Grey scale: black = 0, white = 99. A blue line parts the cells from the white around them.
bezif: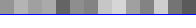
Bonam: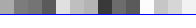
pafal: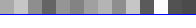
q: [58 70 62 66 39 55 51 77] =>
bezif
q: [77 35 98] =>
pafal
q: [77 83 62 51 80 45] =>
bezif
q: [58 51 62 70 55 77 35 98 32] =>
pafal
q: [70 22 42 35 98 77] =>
Bonam
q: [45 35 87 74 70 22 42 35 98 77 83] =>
Bonam

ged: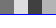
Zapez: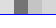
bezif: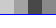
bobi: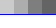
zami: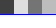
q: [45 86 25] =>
ged
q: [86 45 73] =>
zami

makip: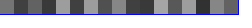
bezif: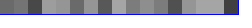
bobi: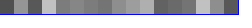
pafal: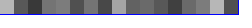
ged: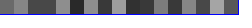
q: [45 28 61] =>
bezif
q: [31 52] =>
makip
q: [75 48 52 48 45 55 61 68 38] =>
bobi

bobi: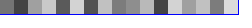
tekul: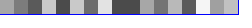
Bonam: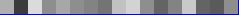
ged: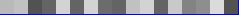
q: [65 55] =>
Bonam
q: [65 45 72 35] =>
tekul
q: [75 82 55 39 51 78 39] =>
Bonam
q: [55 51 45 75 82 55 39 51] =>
Bonam

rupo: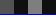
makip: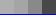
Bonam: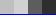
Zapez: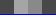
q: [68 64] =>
makip
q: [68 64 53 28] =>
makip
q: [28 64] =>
Zapez

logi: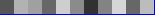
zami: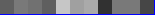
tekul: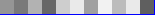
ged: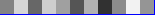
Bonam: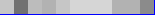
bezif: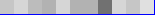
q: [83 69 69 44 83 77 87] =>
bezif
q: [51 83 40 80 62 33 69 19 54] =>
ged
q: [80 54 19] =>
logi
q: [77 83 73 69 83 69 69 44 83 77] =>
bezif
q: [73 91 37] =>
tekul
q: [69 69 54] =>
Bonam
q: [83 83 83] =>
Bonam

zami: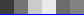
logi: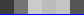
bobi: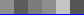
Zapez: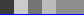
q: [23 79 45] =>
Zapez
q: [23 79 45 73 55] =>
Zapez
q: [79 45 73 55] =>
Zapez
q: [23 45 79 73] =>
logi
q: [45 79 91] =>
zami

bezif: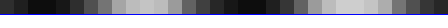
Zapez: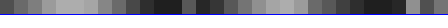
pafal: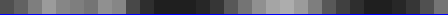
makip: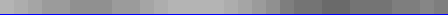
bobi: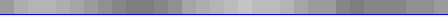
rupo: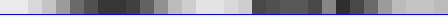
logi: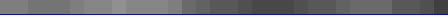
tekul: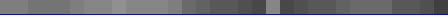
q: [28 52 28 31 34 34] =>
tekul
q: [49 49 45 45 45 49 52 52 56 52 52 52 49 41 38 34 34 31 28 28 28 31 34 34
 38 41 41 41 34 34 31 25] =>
logi
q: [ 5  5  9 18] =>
bezif
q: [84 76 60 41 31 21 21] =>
rupo
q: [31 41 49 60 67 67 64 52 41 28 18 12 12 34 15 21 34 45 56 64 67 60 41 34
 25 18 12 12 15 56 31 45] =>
Zapez

